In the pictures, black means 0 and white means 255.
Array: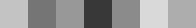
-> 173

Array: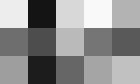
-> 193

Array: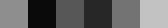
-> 194

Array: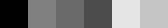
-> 197

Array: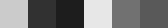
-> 89

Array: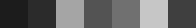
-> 63
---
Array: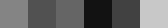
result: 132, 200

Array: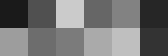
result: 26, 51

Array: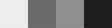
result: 235, 30

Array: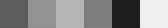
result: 93, 239

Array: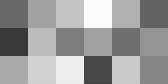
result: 104, 133

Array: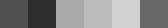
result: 82, 103

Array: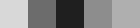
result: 216, 175
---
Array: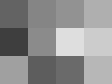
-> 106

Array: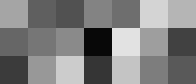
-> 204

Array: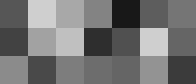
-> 125

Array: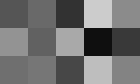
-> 71

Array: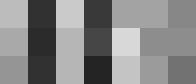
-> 182

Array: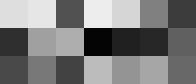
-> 66

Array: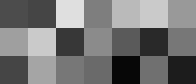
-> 119

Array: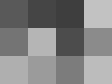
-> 124
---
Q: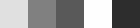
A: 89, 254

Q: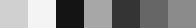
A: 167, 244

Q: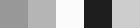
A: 251, 251

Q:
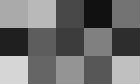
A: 60, 214

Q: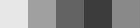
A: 99, 231

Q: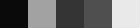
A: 52, 233
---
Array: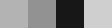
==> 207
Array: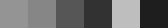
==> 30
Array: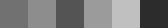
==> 44
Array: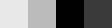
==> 58
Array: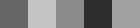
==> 161
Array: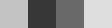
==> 223
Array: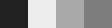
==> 125
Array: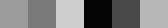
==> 184
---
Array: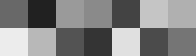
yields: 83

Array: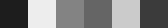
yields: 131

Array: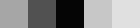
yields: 5

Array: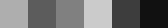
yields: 128

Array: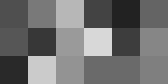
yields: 147

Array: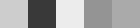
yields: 236
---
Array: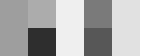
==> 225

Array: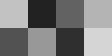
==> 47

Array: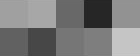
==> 126

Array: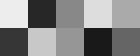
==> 25

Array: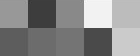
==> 74

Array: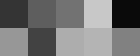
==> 180
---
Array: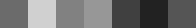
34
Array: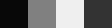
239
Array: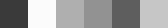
94
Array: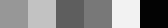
242
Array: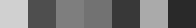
170
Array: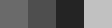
36
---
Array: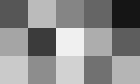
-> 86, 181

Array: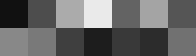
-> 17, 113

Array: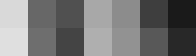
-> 217, 40

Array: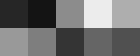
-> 38, 80

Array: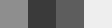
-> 142, 238

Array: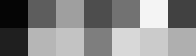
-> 5, 175

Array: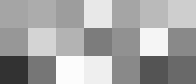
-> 165, 105

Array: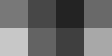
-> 120, 168

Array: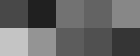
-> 72, 53

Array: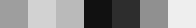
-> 158, 238
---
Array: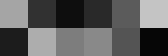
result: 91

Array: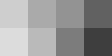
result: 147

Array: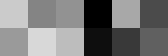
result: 168

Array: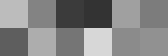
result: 160

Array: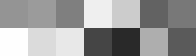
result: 98

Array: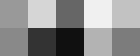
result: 240

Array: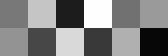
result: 113

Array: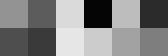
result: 189

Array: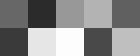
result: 179
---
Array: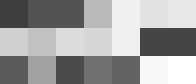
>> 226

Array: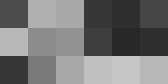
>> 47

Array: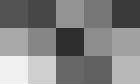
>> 119

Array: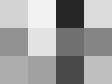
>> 38

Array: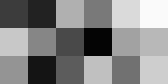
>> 218

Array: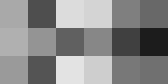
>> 127

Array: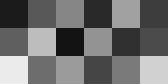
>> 161

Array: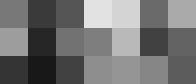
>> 106

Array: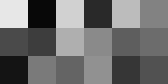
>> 188
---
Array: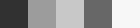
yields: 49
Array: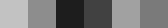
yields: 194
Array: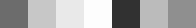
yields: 108
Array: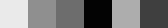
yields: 234
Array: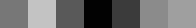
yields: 119
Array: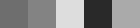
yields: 110
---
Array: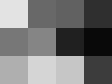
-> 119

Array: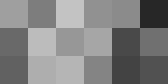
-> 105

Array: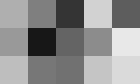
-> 153

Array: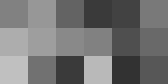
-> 173

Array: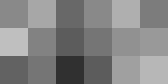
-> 191

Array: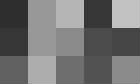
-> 54

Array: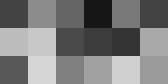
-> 188
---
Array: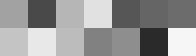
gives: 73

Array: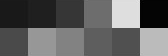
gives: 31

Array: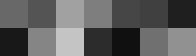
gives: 84

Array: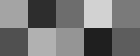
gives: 45

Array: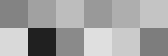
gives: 161

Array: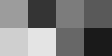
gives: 52

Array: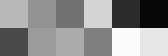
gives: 147
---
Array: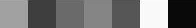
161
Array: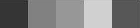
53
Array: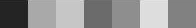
36
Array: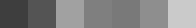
62
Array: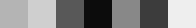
180
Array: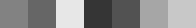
130
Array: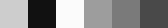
205
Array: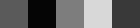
90
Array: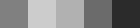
128
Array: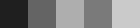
31
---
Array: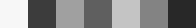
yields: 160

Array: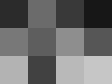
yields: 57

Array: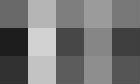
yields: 126

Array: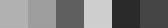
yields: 95

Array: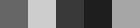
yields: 57

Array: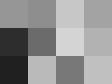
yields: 199

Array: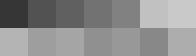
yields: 96

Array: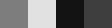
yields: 19

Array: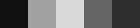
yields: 217
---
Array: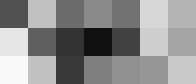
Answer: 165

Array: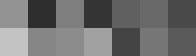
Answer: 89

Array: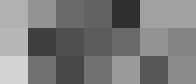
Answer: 131

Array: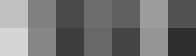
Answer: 45

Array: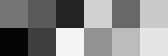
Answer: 230

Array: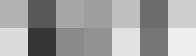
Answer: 239

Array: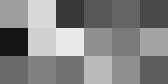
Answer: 164

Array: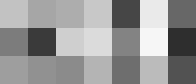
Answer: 46

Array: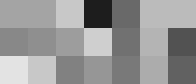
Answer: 82
